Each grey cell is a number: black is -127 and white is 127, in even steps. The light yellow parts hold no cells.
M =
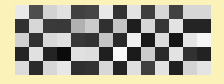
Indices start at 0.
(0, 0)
105
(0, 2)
83
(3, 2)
-91
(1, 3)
-70
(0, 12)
86
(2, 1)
-78
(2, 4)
-71
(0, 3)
97
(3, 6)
-96
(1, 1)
87
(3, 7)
121
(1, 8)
-97
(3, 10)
-85
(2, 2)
88
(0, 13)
86
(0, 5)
-58
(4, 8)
95
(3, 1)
97
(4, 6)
87
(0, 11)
-62

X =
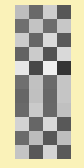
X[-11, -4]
61
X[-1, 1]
-39
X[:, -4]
[61, -16, 76, -28, 103, -16, -25, -22, 83, -20, 68]
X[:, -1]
[-40, 71, -38, 89, -75, 69, 69, 64, -39, 62, -38]
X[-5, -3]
64
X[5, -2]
-21
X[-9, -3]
-25
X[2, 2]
90
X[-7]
[103, -55, 111, -75]
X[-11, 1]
-22
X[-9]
[76, -25, 90, -38]

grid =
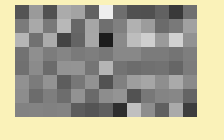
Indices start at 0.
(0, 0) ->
-43
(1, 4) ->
-24
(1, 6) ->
-16
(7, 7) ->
-81
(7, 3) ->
3
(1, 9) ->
28
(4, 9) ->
-15
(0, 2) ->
-46
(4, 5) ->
-10
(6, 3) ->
-18
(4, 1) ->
11
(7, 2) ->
1
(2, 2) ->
43
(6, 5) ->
-21
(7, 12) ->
-66
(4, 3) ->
19
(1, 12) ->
33
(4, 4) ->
20
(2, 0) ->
53
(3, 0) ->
-13
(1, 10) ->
-20
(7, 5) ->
-43
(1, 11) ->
-6
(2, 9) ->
79
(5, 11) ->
42
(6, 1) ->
-19
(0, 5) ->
-29
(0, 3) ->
43
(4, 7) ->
-12
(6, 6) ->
13
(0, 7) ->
-17
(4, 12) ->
-3
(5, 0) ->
17
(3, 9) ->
-4

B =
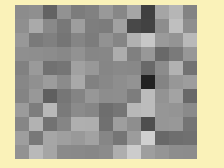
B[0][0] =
12
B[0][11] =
54
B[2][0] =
24
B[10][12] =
12
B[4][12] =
-13
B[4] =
[1, 26, -14, -10, 33, 24, 6, 9, 8, -22, 12, 50, -13]
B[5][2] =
28
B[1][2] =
9
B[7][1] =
-2
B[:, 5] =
[1, -1, -3, 6, 24, 1, 23, 6, 46, 34, 7]
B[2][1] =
-5
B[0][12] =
3
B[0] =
[12, 15, -28, 18, -3, 1, 25, 7, 38, -63, 37, 54, 3]
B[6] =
[4, 24, -32, -9, 4, 23, 13, 14, -2, 60, 19, 35, -23]
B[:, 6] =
[25, -3, 18, 7, 6, 8, 13, -17, -15, 6, 11]
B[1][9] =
-61
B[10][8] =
76
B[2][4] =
5
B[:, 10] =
[37, 13, 26, -22, 12, 4, 19, 22, 22, -23, 21]
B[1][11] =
63
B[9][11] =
-17
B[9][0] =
30
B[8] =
[6, 50, -13, 5, 47, 46, -15, 30, 14, -49, 22, 24, -11]
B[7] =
[27, -2, 56, -5, 11, 6, -17, -10, 56, 60, 22, 20, 10]
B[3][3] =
8
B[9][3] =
31
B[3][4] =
18
